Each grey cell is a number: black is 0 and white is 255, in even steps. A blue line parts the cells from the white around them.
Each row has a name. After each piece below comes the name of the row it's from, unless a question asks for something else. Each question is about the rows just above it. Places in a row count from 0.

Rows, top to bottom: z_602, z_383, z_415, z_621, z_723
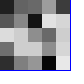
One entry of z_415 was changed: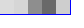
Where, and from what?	1, [206]
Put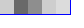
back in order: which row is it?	z_415
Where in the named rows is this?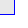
z_723, 4
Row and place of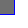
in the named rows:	z_621, 0
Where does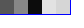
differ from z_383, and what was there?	2, [19]

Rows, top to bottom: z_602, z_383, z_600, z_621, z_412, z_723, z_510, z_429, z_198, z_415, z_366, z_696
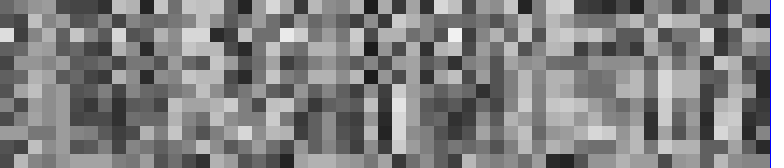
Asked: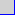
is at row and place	z_602, 40
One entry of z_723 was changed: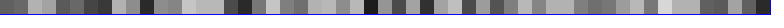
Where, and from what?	23, [178]
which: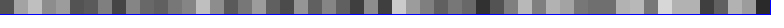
z_510
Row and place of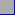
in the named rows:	z_602, 27

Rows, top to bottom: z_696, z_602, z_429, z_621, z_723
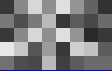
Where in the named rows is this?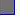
z_723, 0
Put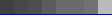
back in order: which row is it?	z_723
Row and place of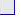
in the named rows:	z_621, 0
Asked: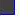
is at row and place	z_723, 4
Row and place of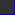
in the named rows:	z_696, 7

